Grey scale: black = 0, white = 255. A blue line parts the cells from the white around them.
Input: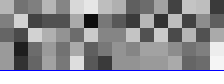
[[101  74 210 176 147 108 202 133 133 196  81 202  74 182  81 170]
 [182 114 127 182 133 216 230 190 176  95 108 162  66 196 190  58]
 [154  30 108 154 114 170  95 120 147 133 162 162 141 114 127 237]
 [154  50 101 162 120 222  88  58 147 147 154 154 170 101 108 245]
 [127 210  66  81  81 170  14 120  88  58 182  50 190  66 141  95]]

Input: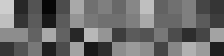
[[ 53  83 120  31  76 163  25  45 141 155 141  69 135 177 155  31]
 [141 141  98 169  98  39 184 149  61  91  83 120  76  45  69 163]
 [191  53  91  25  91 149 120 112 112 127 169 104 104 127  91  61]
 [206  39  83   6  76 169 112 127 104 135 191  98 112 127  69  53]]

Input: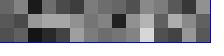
[[ 88  74 151 166 166 145 117 131  33 145 180  96 173 137  96]
 [102 131  26 109  74  61 124 109 102  80 137 124  88  55 145]
 [ 80  96  20  41  67 159 124 109 117 131 215  80  67 151  88]]

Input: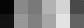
[[ 19 152 129 166 227  99]
 [  5 137 121 178 212  73]]

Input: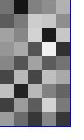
[[162 135 211  28 199]
 [ 92 122 205 199 142]
 [191  35 184 129 100]
 [135  84 162  92 115]
 [115  21 129 142 177]
 [ 63 156  92 211 122]
 [150 169  84 239  49]
 [ 70 184  70 191 169]
 [156 107  55 135  55]]

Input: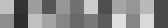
[[142  45 192 165 134 105 121  91 223 134 217  72]
 [192  51 158  85 150 113 204  78 165 150 185  72]]

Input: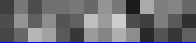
[[ 70 104 182 162  90  55 155 133 176 141  40  84  55  96]
 [ 77 148  96 141  84  96 190 155 205  77  63 126  90  48]
 [ 63 120  77 112 112 120 104 148 120  27 170 126 133 104]]
